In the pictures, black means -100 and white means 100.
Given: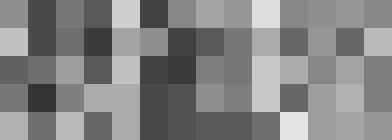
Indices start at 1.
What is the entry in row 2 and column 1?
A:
51
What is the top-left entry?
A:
11
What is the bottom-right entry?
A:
17
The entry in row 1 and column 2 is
-42
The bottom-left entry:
40
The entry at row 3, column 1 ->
-24
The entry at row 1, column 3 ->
-7
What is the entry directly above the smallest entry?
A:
-13
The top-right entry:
5
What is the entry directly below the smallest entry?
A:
-13
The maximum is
78
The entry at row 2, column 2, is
-42
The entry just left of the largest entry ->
-13
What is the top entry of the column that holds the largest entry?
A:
5
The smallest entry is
-59
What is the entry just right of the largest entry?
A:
23

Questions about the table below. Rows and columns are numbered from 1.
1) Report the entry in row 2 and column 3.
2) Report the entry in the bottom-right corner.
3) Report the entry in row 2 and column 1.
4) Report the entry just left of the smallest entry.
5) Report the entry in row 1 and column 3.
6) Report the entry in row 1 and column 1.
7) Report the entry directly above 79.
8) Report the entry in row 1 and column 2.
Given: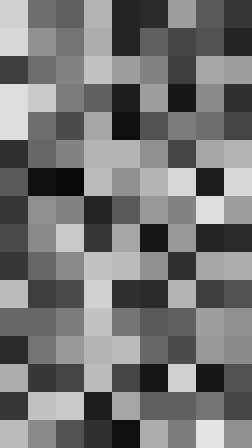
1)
-9
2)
13
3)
69
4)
-88
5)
-25
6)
63
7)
-9
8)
-14

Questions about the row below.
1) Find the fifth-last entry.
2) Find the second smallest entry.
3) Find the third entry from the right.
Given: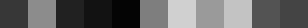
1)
63
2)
-86
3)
53

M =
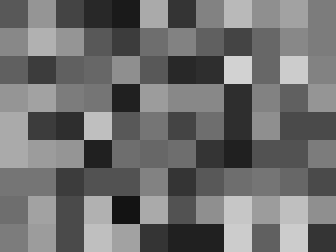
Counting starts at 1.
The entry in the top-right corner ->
-3
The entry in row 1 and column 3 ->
-47
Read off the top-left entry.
-31
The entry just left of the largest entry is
-64
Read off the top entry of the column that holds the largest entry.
45
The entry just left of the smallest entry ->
39
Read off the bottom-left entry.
-3
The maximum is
65
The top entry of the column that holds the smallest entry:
-80
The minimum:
-85
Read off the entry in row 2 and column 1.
7
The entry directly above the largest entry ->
-47
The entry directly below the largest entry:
-64
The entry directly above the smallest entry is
-36
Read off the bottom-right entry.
-59
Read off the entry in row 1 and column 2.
17
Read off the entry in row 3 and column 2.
-53
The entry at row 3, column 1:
-25
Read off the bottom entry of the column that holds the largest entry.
60
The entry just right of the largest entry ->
-19
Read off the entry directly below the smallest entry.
27
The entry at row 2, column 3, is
17

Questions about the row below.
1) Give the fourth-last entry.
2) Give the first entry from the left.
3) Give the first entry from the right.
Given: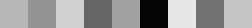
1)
-97
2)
43
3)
54
